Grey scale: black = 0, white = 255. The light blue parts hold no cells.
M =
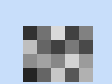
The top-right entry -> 129
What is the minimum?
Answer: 36
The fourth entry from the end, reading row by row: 101
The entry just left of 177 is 87
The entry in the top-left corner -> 50
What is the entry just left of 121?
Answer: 65

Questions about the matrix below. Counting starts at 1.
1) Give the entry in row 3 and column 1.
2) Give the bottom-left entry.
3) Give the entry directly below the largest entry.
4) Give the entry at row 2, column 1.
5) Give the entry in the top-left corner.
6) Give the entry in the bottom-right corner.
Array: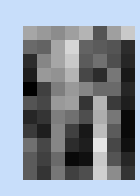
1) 44
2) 91
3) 201
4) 106
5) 166
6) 52

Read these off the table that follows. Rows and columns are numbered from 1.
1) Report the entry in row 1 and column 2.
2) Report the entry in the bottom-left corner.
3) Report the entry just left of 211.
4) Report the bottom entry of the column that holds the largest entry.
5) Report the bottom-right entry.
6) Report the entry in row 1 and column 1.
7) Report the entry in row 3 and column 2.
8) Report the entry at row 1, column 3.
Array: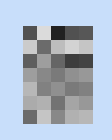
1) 219
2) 107
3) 189
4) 197
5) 183
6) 81
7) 158
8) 33

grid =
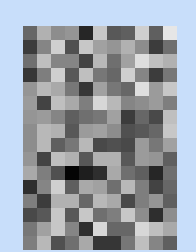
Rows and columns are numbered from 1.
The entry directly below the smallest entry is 95
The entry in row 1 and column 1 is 103
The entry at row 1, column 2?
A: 177
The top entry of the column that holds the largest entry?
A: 230
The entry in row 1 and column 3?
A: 141
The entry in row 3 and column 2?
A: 191
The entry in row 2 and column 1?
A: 60
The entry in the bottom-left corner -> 126
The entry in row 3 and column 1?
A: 111
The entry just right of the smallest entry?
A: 30
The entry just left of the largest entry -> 95
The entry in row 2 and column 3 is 207
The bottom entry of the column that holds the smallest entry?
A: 111
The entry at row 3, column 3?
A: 133
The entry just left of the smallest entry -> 80
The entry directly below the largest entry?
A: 111

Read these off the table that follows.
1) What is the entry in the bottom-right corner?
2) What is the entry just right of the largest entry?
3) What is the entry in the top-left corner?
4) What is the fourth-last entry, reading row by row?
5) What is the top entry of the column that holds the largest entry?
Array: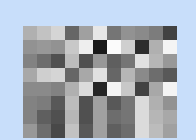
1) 160
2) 207
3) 176
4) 109
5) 117

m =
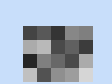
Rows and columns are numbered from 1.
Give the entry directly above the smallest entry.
171
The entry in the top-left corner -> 68
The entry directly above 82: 127
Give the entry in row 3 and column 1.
37
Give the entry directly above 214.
171
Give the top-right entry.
127
